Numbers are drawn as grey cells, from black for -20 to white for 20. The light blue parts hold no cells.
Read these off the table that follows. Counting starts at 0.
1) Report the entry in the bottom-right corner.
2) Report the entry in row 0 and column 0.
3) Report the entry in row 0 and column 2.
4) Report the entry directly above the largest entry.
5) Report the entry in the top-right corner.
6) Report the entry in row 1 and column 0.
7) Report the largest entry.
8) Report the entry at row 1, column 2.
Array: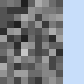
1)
-1
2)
-3
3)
-3
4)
5
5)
-7
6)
-7
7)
11
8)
-11

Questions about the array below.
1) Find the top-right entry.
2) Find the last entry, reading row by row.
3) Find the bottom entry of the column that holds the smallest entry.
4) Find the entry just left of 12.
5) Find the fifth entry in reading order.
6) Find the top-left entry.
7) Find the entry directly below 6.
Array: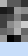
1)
-12
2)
0
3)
-20
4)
6
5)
-16
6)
8
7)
8

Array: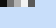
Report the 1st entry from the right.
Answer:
-6
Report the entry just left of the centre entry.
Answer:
-2
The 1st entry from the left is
-18

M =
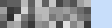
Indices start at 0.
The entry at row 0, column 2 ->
-5
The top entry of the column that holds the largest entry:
-3
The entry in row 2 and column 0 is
-1
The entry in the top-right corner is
9
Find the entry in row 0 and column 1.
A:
-5
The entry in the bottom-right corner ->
-11
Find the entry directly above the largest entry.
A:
-1
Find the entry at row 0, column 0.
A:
-7
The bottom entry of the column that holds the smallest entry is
5
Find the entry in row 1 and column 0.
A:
5
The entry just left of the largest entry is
-9
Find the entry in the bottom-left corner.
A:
-7
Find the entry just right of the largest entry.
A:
1

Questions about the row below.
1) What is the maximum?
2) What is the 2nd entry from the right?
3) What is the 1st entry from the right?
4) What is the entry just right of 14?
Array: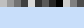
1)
14
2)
0
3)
-8
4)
-12

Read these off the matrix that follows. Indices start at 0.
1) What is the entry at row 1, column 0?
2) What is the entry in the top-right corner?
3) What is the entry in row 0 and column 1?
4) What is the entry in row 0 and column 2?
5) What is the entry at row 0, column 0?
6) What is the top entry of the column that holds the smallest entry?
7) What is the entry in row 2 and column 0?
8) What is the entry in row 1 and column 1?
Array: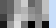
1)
-6
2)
10
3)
-4
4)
6
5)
-6
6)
-4
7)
-10
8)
-4

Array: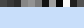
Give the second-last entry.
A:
-15
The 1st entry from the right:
-7
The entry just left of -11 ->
-9
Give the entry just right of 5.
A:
-19

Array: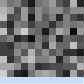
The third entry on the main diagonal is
-6
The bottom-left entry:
12
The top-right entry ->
-14
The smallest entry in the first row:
-16
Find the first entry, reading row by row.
4
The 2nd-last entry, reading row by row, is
6
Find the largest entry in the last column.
8
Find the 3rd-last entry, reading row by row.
-14
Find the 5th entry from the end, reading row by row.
4
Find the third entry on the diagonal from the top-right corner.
0
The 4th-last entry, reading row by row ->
-8
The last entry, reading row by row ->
-8
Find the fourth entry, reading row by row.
-8
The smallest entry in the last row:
-16
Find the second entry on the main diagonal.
4
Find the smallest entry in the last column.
-16

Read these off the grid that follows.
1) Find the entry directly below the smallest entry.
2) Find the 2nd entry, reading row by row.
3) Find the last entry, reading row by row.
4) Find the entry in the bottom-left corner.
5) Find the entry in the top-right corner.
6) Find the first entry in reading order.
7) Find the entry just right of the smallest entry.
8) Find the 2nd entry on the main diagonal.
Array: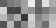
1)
1
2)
-1
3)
11
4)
-7
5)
7
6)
-5
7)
13
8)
-9

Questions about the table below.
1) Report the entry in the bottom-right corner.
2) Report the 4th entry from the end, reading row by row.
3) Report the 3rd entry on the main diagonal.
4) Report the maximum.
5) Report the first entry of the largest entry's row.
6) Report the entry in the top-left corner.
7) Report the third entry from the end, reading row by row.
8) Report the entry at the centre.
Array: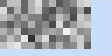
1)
-4
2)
0
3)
0
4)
18
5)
8
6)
-2
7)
2
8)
2

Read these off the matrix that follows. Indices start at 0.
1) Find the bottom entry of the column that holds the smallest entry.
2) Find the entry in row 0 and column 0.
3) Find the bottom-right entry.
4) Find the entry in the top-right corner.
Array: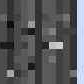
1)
-10
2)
-8
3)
-12
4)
-12
